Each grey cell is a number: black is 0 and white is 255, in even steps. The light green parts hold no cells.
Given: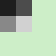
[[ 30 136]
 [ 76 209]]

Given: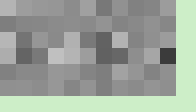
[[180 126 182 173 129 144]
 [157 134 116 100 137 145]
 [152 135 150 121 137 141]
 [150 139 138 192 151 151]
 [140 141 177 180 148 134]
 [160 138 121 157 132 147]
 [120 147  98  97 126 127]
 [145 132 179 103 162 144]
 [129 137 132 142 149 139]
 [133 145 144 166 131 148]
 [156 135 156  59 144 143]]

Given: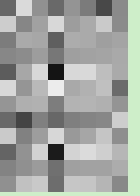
[[103 205 124 135  92 216 149 105 202 100 131 144]
 [218 134 170 140 167 149 175  68 129 146 144 193]
 [145 161 167 157 216 185 177 128 157 210 155 201]
 [105 216  95 119  20 236 125 103 215  27 112 109]
 [148 157 172 159 216 169 179 127 153 211 160 198]
 [123 170 170 162 217 177 180 132 166 219 162 197]
 [ 72 202 159 164 190 192 176 135 197 207 162 181]
 [138 139 164 169 170 107 148 205 142 182 172 136]]

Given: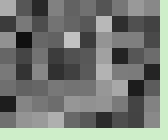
[[173  59 146 102 121 111  29 112]
 [ 86 121  16  69  51  98 133 148]
 [ 40  77 103 115 135 102 119 154]
 [129 115  98  60  48 120 109 175]
 [ 98 101 194  81  64 115 150 104]
 [113  88  60  88  90 116 145  88]
 [ 84 184 148 161 179 151 148  43]
 [119  46 127  35 124 168 122  78]
 [153  80 127  86 123  28  68  67]
 [136  66  73 108  36  92 130 137]]

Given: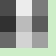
[[ 75  49 105]
 [236 187 211]
 [123  91 160]]

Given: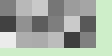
[[128  65 235]
 [184 145 173]
 [201  93 171]
 [118 126 188]
 [156 202  62]
 [165  88 128]]

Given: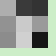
[[174 146 140]
 [ 58 202 208]
 [ 51 154  22]]

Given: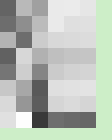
[[100 109 179  97 117 199 217 224]
 [185 142 109 215 206 167 150 253]
 [160 187 204 177 133  89  93  57]
 [234 234 216 191 203 223 213 110]
 [235 223 218 196 210 225 218 105]
 [230 224 220 197 212 227 213 102]]
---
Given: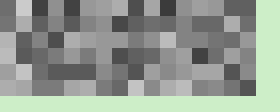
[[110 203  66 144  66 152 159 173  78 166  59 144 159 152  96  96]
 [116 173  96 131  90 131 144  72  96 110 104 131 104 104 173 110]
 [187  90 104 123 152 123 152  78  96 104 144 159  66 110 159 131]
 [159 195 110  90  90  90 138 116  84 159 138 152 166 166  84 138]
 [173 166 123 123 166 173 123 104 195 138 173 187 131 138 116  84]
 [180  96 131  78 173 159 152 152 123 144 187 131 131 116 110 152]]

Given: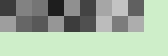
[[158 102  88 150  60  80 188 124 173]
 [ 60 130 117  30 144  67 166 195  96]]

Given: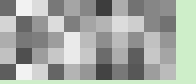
[[173 120 126 157 234 187 142 187 142 193 150]
 [212 101 150 220 126 165 180 220 206 134 114]
 [193  79 157 199 234 199 107 173  93 199 165]
 [ 93 242 212 101 180 150  67 120  87 157 187]
 [107 242 220 120 165 134  61 173 114 134 142]]

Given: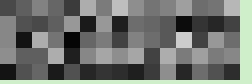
[[136  81  74  94 151  25 151  32 109 101  87  13  51  38  66]
 [143  94  94 174  32 136 166 143 166  66 174 124 159 124 136]
 [ 19  81 101  25  81  38  51  45  32  59 143  38 109  81  45]
 [ 74  94 130 101  59 174 124 190 143 117 130 159 109 117 182]
 [136  19 174 117   5 101 124  66 130 109  87 203  66 151 109]]

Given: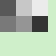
[[122 150  53]
 [ 87 200 235]]

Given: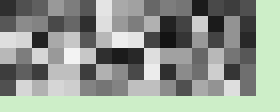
[[222 214  34 169 199  87 184 236 228  67  19  53 153  67 147  40]
 [ 61  95  61 191 191  61 177 139  73 236  47 139 111 206  53 111]
 [ 47  80  95 153 125  87 228 169 161 103 125 117  27  73  61  80]
 [ 87 139 131  73 103  47 222 153 125 177  34  67 206  27 147  53]
 [ 80 214 177 214 206 131 117 131 191 191 139  80 169 147 222 111]
 [184 125 214 153 243 199  47  27  40 222 161 161 103 184 117  87]]
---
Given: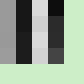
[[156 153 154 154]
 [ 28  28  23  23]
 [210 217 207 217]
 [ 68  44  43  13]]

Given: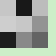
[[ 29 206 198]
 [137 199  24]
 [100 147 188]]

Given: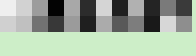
[[208 239]
 [192 210]
 [114 156]
 [ 56   3]
 [155 168]
 [ 31  44]
 [171 213]
 [ 89  32]
 [125 177]
 [ 25  36]
 [215 122]
 [142  58]]

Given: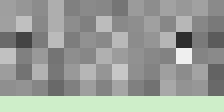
[[143 157 193 106 160 159]
 [147 115 128  68 192 150]
 [134 178 153 123 136 140]
 [105 119 116 187 174 174]
 [128 153 142 125 141 128]
 [158 182 135 145 128 138]
 [131 149 176 137 188 135]
 [165 199 156 185 137 117]
 [128 143 145 140 142 155]
 [114 131 136 149 160 141]
 [168 159 130 181 135 162]
 [147 140 239  45 183 152]
 [151 163 132 122 135 161]
 [105  99 138  91 121 138]]

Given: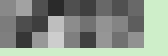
[[127 124 137]
 [ 54  77 162]
 [152  62  80]
 [205 190  42]
 [127 140  79]
 [ 64 114  63]
 [150 147 104]
 [113 132  80]
 [145  93 104]]

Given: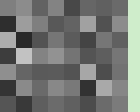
[[ 86  53 143  60 174  45 126]
 [ 57 138 100 194  41 157 140]
 [ 94 106  89 131  83 127  98]
 [108 135  90 145 119  88 130]
 [ 95 120  83 116  90  99  71]
 [ 76  49 166  84  68 160 102]
 [107 169  77  94 119  80  95]
 [123 133 114 118  96 140 106]]

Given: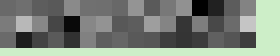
[[106 123 105]
 [ 29 184 111]
 [ 67 135  93]
 [ 90  70  89]
 [ 49   9 138]
 [129 135 112]
 [ 94 147 111]
 [102  88 104]
 [ 89  93 148]
 [ 86 158  90]
 [ 62 132 120]
 [ 52  53 145]
 [ 60 126   1]
 [ 96  72  33]
 [ 85 107  92]
 [ 61 197 131]]
